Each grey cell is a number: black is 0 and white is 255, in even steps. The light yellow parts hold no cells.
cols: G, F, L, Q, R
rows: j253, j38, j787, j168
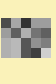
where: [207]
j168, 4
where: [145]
j787, 3

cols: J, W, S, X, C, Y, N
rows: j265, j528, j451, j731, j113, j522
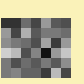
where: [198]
j731, 6
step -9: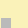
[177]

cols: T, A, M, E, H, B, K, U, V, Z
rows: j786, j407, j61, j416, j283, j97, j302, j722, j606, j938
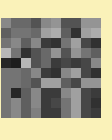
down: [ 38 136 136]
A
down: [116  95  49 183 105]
M
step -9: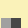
[151  62]
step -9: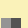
[139  74]
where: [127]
j938, 3
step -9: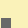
[96]
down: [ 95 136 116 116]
K

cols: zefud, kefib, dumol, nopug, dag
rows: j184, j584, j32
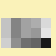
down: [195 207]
zefud
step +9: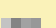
[204 141 171 161]

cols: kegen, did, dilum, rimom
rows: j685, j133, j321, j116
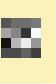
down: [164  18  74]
kegen
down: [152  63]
rimom

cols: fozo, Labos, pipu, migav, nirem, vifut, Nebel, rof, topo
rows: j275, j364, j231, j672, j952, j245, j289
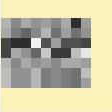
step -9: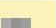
[160 137 149]
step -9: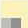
[181 137]
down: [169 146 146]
pipu

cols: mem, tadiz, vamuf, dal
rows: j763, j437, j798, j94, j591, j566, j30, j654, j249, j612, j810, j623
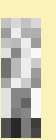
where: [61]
j810, 3
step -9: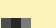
[ 70  31 114]

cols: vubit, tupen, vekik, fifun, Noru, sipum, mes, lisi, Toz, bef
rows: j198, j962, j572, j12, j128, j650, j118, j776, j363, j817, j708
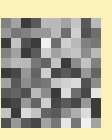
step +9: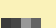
[ 68  80 161 109]
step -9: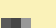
[ 81  62 143]
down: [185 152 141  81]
vekik
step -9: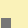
[110]
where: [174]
j817, 7

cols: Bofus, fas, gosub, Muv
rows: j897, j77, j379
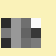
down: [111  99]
gosub
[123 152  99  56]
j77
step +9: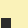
[53]
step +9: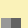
[161 108]
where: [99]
j77, 2
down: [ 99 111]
gosub

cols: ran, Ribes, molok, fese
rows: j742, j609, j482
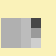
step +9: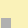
[185]
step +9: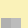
[185 197]

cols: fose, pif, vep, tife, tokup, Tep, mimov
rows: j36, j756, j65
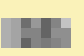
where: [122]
j65, 4
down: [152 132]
tife
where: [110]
j36, 2
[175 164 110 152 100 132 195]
j36
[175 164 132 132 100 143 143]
j756
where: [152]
j36, 3

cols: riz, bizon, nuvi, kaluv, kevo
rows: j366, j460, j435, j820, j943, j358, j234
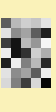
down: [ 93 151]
kaluv
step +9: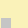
[206]
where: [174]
j820, 4
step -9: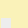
[228]
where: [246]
j435, 4

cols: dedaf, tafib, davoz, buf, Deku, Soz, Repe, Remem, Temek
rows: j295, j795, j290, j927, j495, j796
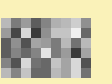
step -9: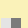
[219 114]
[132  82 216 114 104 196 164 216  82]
j495
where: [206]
j295, 7
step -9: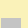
[187 187]
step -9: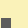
[84]
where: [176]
j295, 5
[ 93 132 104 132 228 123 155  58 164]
j927

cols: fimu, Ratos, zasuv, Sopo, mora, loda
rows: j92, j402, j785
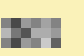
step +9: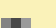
[140  82 163]
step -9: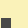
[64]
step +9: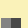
[140  82]
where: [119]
j402, 1

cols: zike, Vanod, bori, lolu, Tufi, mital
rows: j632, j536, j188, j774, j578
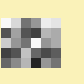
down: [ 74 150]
Tufi
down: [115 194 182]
bori
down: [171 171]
mital
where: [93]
j774, 5
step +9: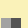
[171  93]
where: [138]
j578, 1
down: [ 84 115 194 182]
bori

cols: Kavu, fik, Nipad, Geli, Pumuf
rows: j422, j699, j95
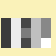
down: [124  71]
Nipad
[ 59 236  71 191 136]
j422

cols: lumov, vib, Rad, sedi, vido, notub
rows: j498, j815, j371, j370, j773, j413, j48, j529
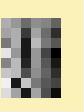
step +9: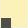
[87]
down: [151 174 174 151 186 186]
vib
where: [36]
j773, 2
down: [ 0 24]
notub
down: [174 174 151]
vib

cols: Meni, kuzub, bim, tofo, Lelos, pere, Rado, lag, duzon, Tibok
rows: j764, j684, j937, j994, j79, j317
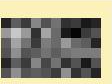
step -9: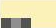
[ 74 134  74]
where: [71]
j79, 4
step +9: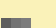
[103 124 133]

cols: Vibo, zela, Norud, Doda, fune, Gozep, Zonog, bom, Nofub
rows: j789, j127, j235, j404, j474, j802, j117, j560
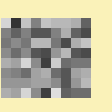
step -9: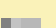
[120 186 175 175]
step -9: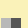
[175  77]
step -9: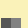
[ 77 120]

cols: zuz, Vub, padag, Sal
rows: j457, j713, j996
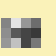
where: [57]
j713, 3
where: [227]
j457, 1
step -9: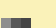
[133  79  60]
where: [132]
j457, 0
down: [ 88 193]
Vub
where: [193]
j996, 1
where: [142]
j713, 0

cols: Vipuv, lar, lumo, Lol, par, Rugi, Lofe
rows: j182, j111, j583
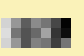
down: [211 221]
Vipuv
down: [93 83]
lumo
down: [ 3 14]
Lofe
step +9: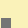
[126]
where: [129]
j583, 3
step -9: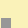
[142]

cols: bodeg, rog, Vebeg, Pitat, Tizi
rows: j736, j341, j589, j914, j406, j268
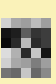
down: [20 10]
bodeg
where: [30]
j341, 1

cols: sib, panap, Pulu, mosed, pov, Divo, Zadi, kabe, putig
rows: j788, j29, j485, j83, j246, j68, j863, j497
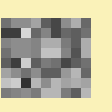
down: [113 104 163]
putig
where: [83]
j83, 7
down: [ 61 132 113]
sib
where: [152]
j68, 6

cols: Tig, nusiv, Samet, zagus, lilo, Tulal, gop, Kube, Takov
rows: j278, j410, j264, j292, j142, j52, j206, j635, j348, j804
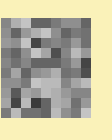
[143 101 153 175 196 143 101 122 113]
j410
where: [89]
j635, 1

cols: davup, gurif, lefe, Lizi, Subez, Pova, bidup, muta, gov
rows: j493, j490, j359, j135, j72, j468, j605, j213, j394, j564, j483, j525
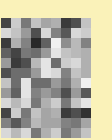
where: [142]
j359, 6
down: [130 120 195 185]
Lizi
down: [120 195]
Lizi
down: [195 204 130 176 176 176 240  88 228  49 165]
gov
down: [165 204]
Pova

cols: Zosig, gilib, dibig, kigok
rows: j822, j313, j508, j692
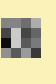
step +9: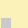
[211]
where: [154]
j692, 2
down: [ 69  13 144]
Zosig
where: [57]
j692, 3
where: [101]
j313, 3

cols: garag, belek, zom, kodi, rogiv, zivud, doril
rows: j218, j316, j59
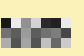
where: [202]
j59, 6
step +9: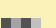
[ 92 173  92 201]

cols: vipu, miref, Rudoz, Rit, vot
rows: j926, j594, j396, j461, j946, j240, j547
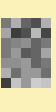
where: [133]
j396, 1
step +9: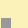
[162]
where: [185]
j594, 3
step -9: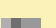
[166 102 144 144]
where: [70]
j594, 4
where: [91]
j461, 2
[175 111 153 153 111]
j240

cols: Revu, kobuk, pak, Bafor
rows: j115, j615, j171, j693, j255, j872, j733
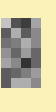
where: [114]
j171, 0
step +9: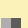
[183 101]
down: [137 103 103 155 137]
Bafor
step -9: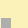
[165]
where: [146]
j693, 0
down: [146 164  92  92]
Revu
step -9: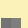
[105 117]

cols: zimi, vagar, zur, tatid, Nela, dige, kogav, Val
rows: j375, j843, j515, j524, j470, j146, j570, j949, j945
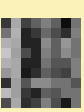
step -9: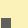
[87]
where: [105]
j843, 4
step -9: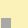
[159]
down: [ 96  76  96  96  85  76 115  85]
dige
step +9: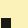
[34]
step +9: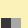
[ 65 177]

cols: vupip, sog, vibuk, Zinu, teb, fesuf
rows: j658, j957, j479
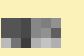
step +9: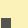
[93]
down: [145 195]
teb
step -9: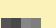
[ 75  64 126 117]

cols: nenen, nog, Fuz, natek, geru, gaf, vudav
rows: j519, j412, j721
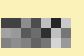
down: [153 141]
nog
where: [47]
j412, 4

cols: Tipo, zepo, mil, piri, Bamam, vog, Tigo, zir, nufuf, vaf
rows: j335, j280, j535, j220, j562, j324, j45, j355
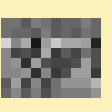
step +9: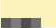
[100 133  88 122]
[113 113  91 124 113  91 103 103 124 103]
j335
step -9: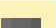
[104  94  94  82]
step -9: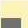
[104 104]
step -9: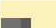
[104 104  82]

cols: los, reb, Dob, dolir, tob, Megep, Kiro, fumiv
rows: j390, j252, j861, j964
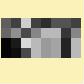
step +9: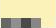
[112 152  83 143]
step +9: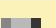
[143 194 194  63]
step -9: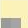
[145 155]
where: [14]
j964, 1
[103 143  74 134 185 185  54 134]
j252
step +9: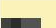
[74 54 92 92]

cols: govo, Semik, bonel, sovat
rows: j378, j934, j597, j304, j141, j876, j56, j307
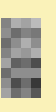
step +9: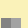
[140 172]
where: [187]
j378, 3
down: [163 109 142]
govo
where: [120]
j934, 3
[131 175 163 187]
j378
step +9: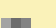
[172 118 140]

